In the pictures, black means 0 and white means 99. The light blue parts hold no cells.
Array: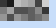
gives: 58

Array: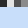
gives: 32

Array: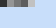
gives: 46

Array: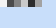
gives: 51

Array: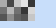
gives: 38

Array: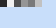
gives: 31

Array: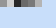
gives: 15

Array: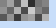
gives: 23
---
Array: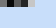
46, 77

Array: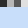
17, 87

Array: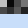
74, 13

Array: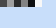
28, 96

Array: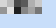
83, 46

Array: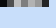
4, 14

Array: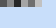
33, 75
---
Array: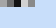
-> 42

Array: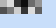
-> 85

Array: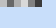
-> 40

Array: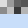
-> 60

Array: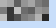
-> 64

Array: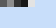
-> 55

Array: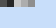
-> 15

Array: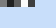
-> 13

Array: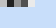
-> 13
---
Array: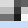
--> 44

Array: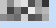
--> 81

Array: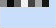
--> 94

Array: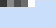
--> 53

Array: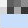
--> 83

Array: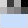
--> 72

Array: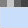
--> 50

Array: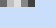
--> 74

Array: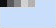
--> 35

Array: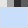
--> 89
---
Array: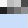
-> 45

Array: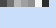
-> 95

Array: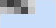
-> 28

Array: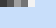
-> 45

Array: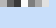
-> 66

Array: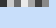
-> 25

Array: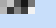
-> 25
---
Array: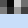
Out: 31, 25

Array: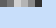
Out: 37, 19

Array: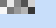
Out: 47, 21

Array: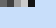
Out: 40, 7

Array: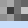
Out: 61, 34

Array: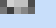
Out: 35, 40

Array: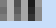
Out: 48, 53

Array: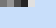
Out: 46, 87

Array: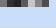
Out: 46, 30
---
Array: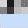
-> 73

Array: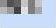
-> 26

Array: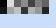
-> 75

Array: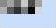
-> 19

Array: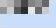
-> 34

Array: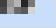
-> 41

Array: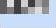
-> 25

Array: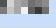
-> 65

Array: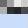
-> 14
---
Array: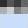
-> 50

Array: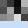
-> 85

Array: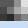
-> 40

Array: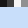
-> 95

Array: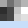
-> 82

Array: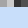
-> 20
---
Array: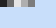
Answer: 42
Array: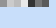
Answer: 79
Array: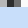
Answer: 18
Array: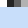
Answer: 14
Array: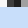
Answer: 24
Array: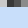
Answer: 22
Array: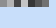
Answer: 70
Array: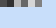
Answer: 19
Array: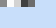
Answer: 98
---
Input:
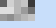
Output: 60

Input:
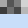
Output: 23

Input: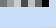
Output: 46

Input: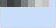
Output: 36

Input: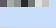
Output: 36

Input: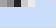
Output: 63
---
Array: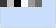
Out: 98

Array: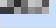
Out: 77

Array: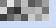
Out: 35

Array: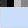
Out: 2

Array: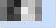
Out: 69

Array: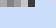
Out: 61

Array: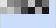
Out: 76

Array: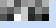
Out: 63
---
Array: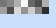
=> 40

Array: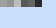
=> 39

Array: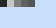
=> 33

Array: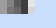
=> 89

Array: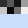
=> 77

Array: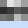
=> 17
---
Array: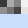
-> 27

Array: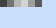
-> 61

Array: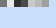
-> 72

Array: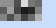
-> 41

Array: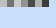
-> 69

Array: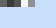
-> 95

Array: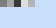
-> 86

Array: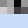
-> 24

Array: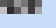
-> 23
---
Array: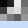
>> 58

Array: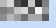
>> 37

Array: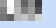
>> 82

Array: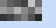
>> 15

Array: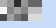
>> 85

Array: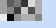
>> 52

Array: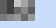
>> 59
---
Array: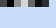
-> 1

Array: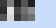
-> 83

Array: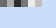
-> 68

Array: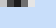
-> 27

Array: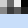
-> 23

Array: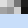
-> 58

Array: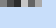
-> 29

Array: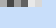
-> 27

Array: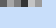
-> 65

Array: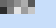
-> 50
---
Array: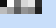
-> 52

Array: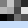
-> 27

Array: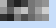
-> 63

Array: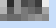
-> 35

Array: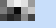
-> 66

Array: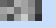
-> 57
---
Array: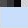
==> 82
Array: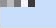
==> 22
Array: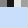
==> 62
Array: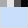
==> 3
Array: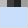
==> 61
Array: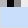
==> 92
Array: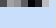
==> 73
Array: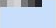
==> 14
